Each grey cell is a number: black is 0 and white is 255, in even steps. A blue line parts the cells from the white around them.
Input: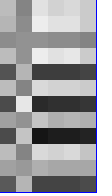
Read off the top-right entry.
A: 203
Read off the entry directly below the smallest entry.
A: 217
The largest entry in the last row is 181
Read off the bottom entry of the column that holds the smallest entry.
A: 68
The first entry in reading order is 188
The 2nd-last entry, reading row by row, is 68
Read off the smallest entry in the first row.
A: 132
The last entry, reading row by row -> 75
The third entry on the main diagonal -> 146
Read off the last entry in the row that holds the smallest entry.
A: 35
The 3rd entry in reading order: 225
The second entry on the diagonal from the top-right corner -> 225
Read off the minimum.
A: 21

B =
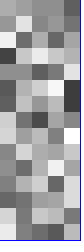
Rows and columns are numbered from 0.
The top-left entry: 173
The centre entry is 75
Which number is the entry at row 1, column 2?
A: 135
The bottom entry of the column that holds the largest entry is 187
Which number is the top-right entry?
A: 95
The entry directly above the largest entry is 135
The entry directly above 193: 179
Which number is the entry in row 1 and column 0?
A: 151
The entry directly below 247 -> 187
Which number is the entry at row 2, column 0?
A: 241
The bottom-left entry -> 235
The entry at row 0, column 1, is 159
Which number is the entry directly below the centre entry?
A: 187
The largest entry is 255
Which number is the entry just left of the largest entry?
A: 128
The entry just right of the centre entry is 165
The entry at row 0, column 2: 143
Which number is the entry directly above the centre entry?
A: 151
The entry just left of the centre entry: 115

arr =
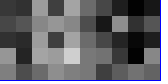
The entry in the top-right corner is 23
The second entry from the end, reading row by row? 114
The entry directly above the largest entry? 164
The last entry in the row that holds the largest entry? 135
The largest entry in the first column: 150
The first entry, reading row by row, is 56
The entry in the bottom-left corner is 127
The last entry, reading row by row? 99
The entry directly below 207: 127
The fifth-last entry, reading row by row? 120
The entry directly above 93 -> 56
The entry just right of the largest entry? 120
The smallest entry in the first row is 2
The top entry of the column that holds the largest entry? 164
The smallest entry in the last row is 63

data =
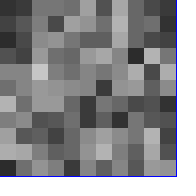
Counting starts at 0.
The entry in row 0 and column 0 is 50
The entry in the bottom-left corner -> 44
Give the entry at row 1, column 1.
87
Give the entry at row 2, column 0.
44
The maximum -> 198
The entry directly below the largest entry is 153
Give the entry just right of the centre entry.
58
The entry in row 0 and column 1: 58
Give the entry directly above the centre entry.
133
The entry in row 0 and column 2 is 118
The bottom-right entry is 147
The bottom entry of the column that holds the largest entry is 147
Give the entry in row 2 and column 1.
73
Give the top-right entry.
58
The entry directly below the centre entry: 58
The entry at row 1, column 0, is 66
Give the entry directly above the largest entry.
153
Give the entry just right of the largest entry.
126

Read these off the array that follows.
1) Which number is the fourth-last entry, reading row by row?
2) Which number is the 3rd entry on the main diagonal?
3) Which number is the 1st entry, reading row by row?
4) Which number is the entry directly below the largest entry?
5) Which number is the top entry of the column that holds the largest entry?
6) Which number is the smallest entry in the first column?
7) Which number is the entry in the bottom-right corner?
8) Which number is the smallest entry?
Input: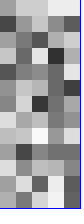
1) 121
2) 85
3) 160
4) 134
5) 206
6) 71
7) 98
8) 49

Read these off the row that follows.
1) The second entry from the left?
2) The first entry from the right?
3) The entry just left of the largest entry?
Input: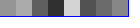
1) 171
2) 135
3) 48
